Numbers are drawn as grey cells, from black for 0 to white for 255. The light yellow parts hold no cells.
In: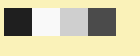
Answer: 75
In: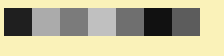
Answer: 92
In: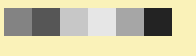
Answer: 35
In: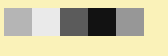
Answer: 151
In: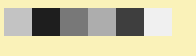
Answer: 240
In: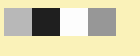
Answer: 151
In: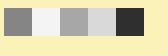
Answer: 47
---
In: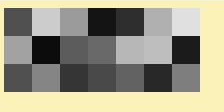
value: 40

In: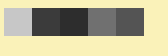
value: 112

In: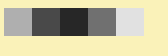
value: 112

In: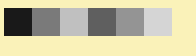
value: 148

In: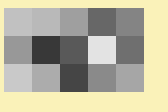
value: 138

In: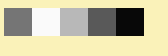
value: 89

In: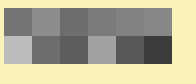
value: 87

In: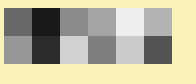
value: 203
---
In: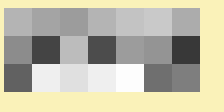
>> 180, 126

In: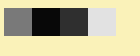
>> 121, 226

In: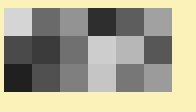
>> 213, 155

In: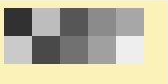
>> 49, 238

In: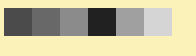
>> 75, 213

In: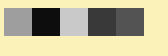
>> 158, 83

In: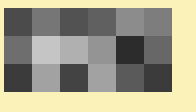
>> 75, 59

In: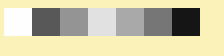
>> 254, 21

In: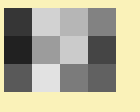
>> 54, 97
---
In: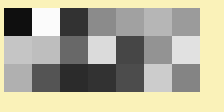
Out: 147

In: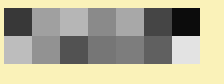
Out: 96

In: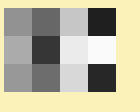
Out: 235

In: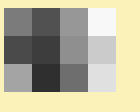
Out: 143

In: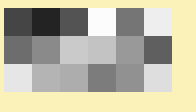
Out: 153

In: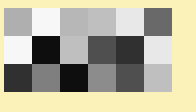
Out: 48

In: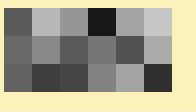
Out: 82

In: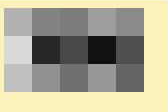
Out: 17

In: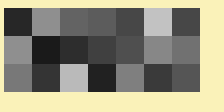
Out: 135
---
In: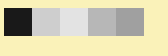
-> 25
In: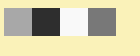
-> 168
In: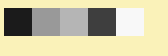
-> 27
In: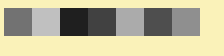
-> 114
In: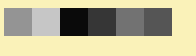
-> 148
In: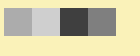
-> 172
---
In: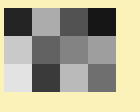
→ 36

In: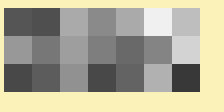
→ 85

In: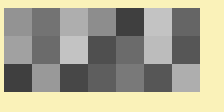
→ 147

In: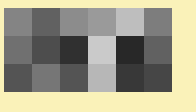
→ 132

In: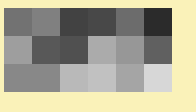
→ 114

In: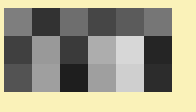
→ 126

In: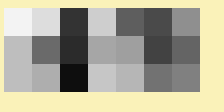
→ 243

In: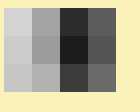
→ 211
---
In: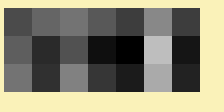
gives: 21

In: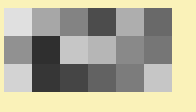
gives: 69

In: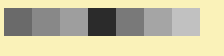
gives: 121

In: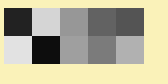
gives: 84

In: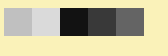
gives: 100

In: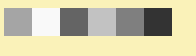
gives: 127

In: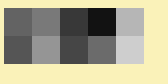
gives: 70

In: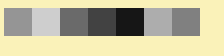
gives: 106
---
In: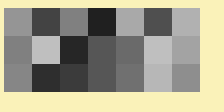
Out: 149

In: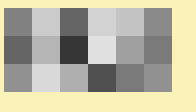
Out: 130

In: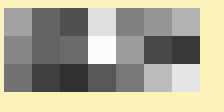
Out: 163

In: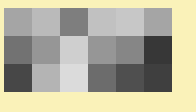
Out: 165

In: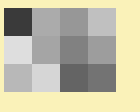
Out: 58

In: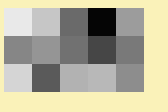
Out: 233
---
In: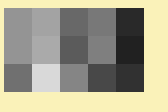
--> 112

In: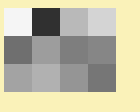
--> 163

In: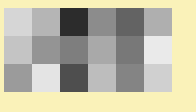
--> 155

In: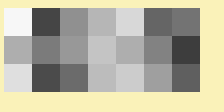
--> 223

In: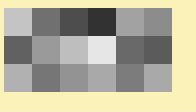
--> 177

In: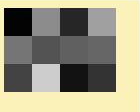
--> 67

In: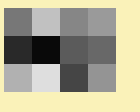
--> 177
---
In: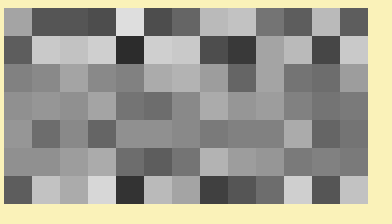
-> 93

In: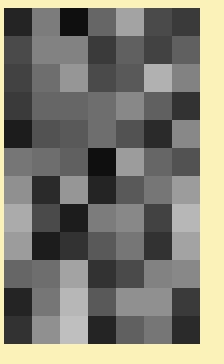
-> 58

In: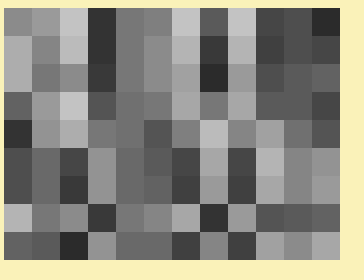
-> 43

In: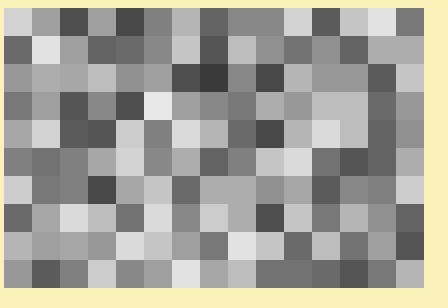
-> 120

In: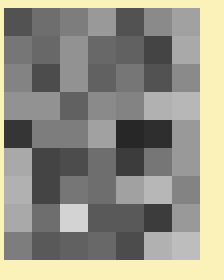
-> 161

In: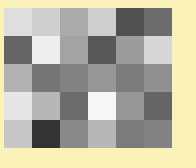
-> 108
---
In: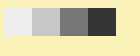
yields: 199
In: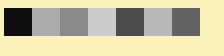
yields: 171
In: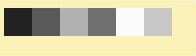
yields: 90
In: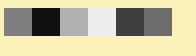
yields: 16
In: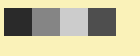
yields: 133
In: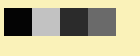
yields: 194
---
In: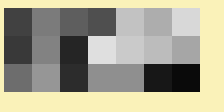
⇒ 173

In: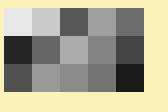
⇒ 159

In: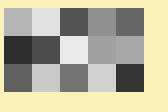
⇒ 144

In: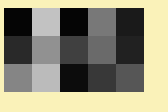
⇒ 120

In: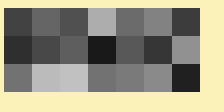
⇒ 130

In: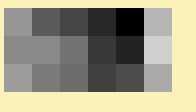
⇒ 0
